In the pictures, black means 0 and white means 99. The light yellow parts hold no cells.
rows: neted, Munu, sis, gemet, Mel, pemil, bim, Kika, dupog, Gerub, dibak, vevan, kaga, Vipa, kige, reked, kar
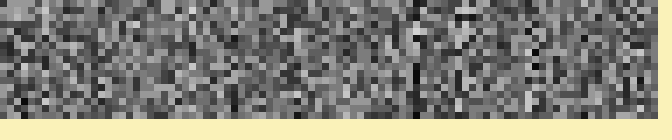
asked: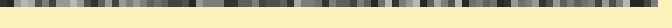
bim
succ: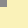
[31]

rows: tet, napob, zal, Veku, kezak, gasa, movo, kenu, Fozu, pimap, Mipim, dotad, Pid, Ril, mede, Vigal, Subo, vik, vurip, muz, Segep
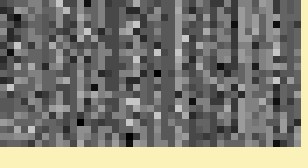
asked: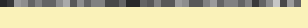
dotad
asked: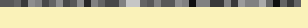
mede
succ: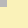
[34]
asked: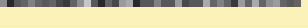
kezak
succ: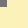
[50]
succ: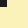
[50]

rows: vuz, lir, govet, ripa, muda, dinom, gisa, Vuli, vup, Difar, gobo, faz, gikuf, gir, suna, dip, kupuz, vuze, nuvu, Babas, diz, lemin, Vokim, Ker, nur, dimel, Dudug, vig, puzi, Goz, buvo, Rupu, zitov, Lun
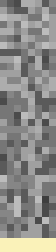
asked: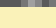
Vuli
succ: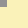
[46]
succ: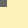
[62]

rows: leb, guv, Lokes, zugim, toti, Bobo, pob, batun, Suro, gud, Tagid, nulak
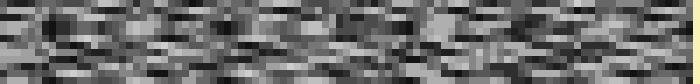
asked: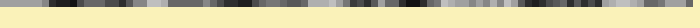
Suro
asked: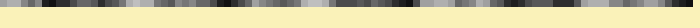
toti
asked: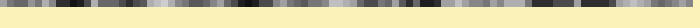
pob
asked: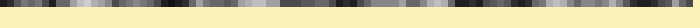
Bobo
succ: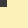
[29]
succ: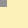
[46]
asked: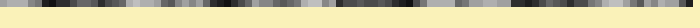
zugim

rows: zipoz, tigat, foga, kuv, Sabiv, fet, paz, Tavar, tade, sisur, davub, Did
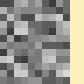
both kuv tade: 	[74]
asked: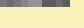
Did

